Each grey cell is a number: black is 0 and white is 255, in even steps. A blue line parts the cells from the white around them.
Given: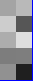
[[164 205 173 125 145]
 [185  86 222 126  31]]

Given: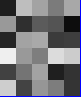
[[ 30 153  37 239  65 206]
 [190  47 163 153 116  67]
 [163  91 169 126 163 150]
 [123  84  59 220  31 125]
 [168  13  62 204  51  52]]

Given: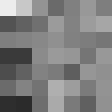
[[236  83 127  58  77 107  46]
 [200  97 131  58  97 131  43]
 [147 112 136 139 130 115 110]
 [106 155 144 154 123 175 170]
 [128 130 129 150  94 157 122]
 [152 156 125 117 150 123  96]
 [126 166 118 152 144 147 145]]

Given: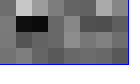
[[110 122 121 115]
 [199  15  84 126]
 [156  11  99 101]
 [125 104 104  89]
 [100 135 141 104]
 [ 98  80 119 108]
 [170  78 129 104]
 [134  94 110  88]]

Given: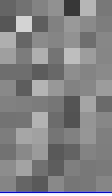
[[101  86 175 159 110 137 129 115 125 114 141 133]
 [114 211 102 124 110  93 127 116 166 137 163 101]
 [131  94 139 175  92 180 124 179 161 155 113  89]
 [145 129 133 116 104 152 118 108 117  89  93 137]
 [ 55 153 146 190 142 130  84  82 129  99 127 118]
 [182 138 110 157 132 135 165 149 150 131 120 120]
 [120 125 135 134 138 156 106 135 127 126 122 134]]

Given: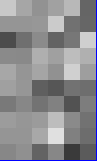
[[200 149  76 138 167 160 121 156 149 135]
 [166 149 111 137 149 150 135 150 149 144]
 [146 151 139 175 165  95 115 155 168  99]
 [161 203  99 160 145  86 129 189 224 135]
 [184 113 119 189 208 114  82 138 128  58]
 [101 102 207 176 158 110 125 114 109  91]]

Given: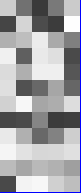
[[205  69 176 240 219 223 209  70 233 245 187  73]
 [113 213 190  95 175  81 247  74 176 226 166 243]
 [ 58  76 236 233 239 104 166 133 104 215 185 247]
 [121  60 170 223 239 166 173  59 130 216 177 208]
 [203 254 127  74  86 102 221  62 206 224 159 190]]
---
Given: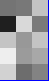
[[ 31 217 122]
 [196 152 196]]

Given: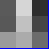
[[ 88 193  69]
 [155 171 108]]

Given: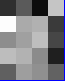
[[253 170 177]
 [141 160 190]]

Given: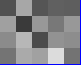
[[160  58 152]
 [139 183  75]]

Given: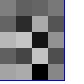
[[100  43 170]
 [183 197  20]]

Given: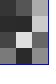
[[ 43  42 203]
 [ 68 223 102]]

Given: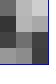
[[ 53 181 168]
 [ 66 112  65]]

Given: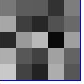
[[167  62  39]
 [ 41 154 185]]
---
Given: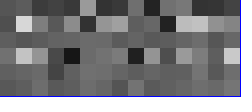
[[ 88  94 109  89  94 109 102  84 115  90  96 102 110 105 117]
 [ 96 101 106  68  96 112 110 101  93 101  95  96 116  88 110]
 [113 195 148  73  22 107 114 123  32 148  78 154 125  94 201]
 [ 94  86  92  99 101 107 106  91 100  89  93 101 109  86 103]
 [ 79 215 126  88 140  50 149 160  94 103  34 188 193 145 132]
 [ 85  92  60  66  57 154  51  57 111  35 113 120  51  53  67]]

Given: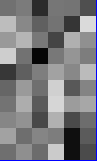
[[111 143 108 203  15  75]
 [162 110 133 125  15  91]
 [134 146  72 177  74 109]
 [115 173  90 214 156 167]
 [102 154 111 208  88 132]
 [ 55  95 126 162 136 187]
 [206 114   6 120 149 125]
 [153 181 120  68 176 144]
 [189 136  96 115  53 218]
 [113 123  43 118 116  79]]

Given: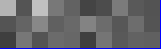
[[ 63 119  84 107 103  63 117  89  98  96]
 [ 84 100 136  96 105 131 108  87 109  84]
 [180  84 193 120  98  68  76 123  89  83]]

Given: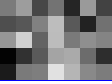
[[ 27 122 126 225 181 137 124]
 [  3  49  90 164 170 108  45]
 [150 208  99 188 122 143 132]
 [ 78  87 129 189  89  34 113]
 [123 157  71 115  37 154  66]]

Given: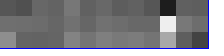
[[142 100  99 101 131 116 127 121 124 116 168  94  67]
 [111 110 108 102 113 102 113 109 104 104 238 120 109]
 [ 86  80 103  99 119  97 104  93  97  86  29  96  94]]

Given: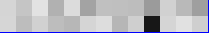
[[214 189 209 189 183 213 221 182 207  23 213 225 207]
 [213 197 226 177 220 163 192 191 189 155 209 185 159]]
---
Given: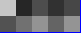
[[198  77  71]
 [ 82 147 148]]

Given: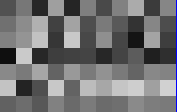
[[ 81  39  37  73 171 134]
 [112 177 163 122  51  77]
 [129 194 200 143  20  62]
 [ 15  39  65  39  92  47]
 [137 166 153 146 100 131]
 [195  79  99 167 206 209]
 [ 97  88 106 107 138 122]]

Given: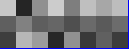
[[199 144 126 167]
 [ 95  94  79  90]
 [ 62 156 145  96]]

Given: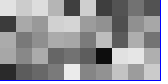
[[226 221  63  62 114]
 [ 59 153 213 145 144]
 [171 143 167 189 174]
 [167 171 114  13 230]
 [ 42 104 235 146 156]]

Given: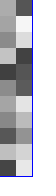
[[172]
 [164]
 [139]
 [195]
 [ 64]
 [140]
 [165]
 [136]
 [ 87]
 [191]
 [ 69]]

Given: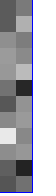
[[ 91]
 [ 91]
 [143]
 [155]
 [152]
 [114]
 [ 87]
 [137]
 [233]
 [141]
 [ 95]
 [ 85]]
